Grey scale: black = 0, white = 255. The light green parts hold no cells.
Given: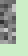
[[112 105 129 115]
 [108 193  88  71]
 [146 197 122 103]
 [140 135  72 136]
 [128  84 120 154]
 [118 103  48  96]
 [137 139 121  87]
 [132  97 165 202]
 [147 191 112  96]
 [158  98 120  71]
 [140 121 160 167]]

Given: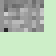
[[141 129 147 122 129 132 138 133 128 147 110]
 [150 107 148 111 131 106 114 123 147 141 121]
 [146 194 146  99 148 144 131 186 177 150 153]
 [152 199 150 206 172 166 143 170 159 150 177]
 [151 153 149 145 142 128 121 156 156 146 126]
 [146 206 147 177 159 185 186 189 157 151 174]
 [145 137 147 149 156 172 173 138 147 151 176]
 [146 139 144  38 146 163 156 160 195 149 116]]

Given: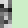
[[221 119 214]
 [213 108  33]
 [ 72  24  79]
 [154 102 122]
 [198 107  95]
 [ 62 156  97]
 [210 218 119]]

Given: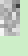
[[149 138 217 193 195]
 [129  63 176 207 203]
 [141 172 178 158 189]
 [228 144 170 186 149]
 [218 163 196 166 159]
 [167 172 243 175 190]
 [162 208 170 151 174]
 [226 219 246 187 157]
 [178 200 243 195 180]]

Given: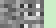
[[147 106 162 131 125 119 172 146 125 115 116]
 [251 104 129  83 103 143 173  54 209  57 118]
 [143 117 170 163  96  90 137 152 127 122 126]
 [236  73 140 108 116 144 168  84 210  61 121]
 [168 133 156 131 118  84 126 117 188 201 198]
 [127  99 139 130 165 141 129 141 121 119 114]
 [198 146 109 114 123 144 128  58 231 121 168]]

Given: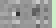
[[189 150 151 143 167 170 188 151 153 151 177 201 149]
 [139 150 147 161 152 140 140 149 138 147 157 120 152]
 [118 148 150 156 137 158 124 149 152 149  99  96 150]
 [155 149 168 167 154 215  51 147 141 151  94 122 150]
 [120 150 146 139 144 161 147 148 142 148 165 139 153]
 [184 151 162 168 158 183 194 150 157 156 156 195 149]
 [142 151 152 144 153 134 143 151 151 150 151 105 151]]

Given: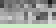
[[ 25  82  78 116 112 120 105 132 111  93 105 136 113 101]
 [ 82 149  64 128 100 131 149 108 182 139  82 200 182 157]
 [182 185 163 141 127 140 139 156 142 154 156 145 175 169]
 [190  79 168 168 154 160 175 176 104 203 138 129  90  88]
 [209 144 193 185 204 166 184 195 120 193 188  68  98 111]
 [217 203 168 163 147 156 173 173 159 196 158 155 171 164]]
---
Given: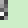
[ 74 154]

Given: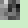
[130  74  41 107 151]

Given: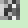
[126 236  62  47 158]

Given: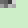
[212 186]

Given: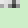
[212  58]

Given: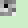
[136 166 223 138]
